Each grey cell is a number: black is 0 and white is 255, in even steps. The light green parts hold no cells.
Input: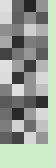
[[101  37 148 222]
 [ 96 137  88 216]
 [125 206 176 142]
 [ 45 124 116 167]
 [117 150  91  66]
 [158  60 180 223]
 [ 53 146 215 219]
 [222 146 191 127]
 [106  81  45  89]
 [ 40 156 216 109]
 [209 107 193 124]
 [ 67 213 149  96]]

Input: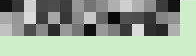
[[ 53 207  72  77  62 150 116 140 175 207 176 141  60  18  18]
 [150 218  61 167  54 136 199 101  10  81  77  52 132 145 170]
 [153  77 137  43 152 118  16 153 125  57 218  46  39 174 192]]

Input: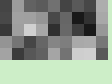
[[156  98  91 113  68  89  71 173  69]
 [161 160 149  73 102  25  50 168  72]
 [159 208 167  47 104  62  25 151  56]
 [117  70 102 133 126 169 171 119 148]
 [ 59  87  97 165 115 206 208  89 163]]

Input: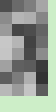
[[106 126 166  78]
 [181 175 134 139]
 [ 70  77 100 154]
 [181  67 109 199]
 [157  73 140 197]
 [ 96  92  59 161]
 [124 175  51  94]
 [155 196  92 184]]

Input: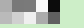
[[121 122 249  12 174]
 [208 239 171  96 186]]

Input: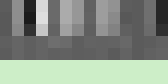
[[142  34 216 106 171 151  97 157 146  93  91 111  38  92]
 [142  27 222 106 171 151  99 157 138  88  91 111  38  89]
 [136  50 198  99 161 135  95 148 130  96  91 107  48  89]
 [101  95 100 110 107  94  99  98  99 104  91  93  97  95]
 [101  95 100  96  97  94  95  98  91  99  91  97 100  92]]

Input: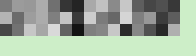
[[155 152 172 112  53  36 169 193 138 199  94  70  80  56 123]
 [107 157 172 127 196  58 204 123 103 213 127 152  60  93 180]
 [114 198 166 217  98  19 127 134 199  43 135  81  40 175  71]]

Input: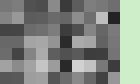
[[125  81  77 138  58  93 126 120 110 119]
 [152  92  94 106 102 141 111 190  35 132]
 [ 69 108 112 125  61  79 133 102 122  68]
 [104 164 167 148  43 170 165  98 119 104]
 [ 68 132 171  94  81  90  61  62 116 108]
 [139 163 197 156  41 209 194 120  60 162]
 [ 89 157 160  84 107 137 103  66 150  87]]

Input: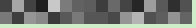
[[167  66  30 200 123  97  93  61 105  68  38 157  89  47  81  66]
 [ 62 149 136  58  89 121  86  86  73 149 180  81  94 147 100 121]]
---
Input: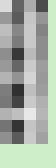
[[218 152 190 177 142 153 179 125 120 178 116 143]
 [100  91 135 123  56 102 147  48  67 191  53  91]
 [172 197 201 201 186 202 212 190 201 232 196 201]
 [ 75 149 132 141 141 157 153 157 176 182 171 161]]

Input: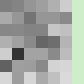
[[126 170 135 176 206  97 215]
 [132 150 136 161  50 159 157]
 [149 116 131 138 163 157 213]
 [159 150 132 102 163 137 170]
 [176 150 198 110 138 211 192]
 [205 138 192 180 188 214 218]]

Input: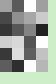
[[162  72  53 206  56  93]
 [ 90 144  87 216 222  46]
 [253 167 131  84  95 252]
 [159 203  33 254 194 182]]

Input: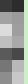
[[ 57 162 220 191  90 118 141]
 [ 44 155 158 169  72 184 200]]

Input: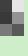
[[ 63  57 121]
 [230 147  89]]

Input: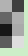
[[178 102  23  92]
 [ 63 176 170 222]]

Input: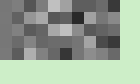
[[119 120 119 119 121]
 [126  98 129 107  92]
 [ 85 150  91 132 175]
 [125 169 101 103 129]
 [192  88 168 108 103]
 [161  96 192 108  54]
 [ 94  41 140 117 118]
 [ 94 161  89 164 141]
 [107 119  99  75 129]
 [ 57 137 108  57 105]]
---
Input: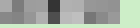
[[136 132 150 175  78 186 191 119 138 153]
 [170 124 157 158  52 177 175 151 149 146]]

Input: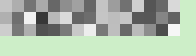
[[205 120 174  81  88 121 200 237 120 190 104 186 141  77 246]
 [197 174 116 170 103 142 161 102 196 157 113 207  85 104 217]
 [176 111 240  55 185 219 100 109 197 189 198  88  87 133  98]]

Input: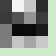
[[125 197 165 201]
 [ 62 243 198  43]
 [ 58  82 149  60]
 [123  11  13  26]]

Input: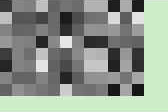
[[ 99 144 129 117 108 204 115 111 122  24 165  21]
 [ 57 132 128 191  99 115 108 178 178  31 171  28]
 [190  85  87  69 106  27  75 112 116 216  92 225]
 [130 101 102 128 107  46  95 147 145 151 115 156]
 [151 130 127  36 136 231 133  42  45 113 103  98]
 [ 60 131 111 194 106  91 138 182 179  43 150  50]
 [ 37 131 126 227  98  74 117 197 198  33 163  46]
 [132 100 101 131 104  36  94 145 146 154 115 165]]

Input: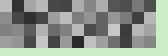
[[157 149  73 199  67 153  42 192 159 111  63 147 134]
 [188  50 165 184  71  69 173 134 173  85  78 121  78]
 [140  70  48  70 159 188 125 147  99 150 122  63 183]
 [127 136  92 177 108 129 185  75  97 200  60 182 164]]

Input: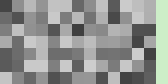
[[196 135 104 147  81  99 149 150  81 190  67  76  95]
 [ 69 143 184 148 194 193 103 141 193  90 203 190 176]
 [107  82 147 124 201 124 184 115 176  73 145 200 175]
 [126 192 145 137  85 169  63 143 137 180 172  81  80]
 [171 109 201 187 134 200 168 188 156 158 147  69 166]
 [ 91 108 136 186 109 110 121 176 113 115 111 204  66]
 [ 90 103 201 201 127 201  95 205 168 123 199 146  91]]

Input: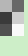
[[ 80 249]
 [182 104]
 [ 58 206]]

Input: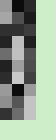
[[ 50 109 195]
 [155  12  41]
 [166  80  27]
 [ 48  48  61]
 [ 35 189  31]
 [109 192  81]
 [ 33 159  77]
 [ 44 201  65]
 [154  13 155]
 [143  86 195]]

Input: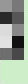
[[110  72]
 [151 120]
 [ 41  86]
 [219 136]
 [225  17]]
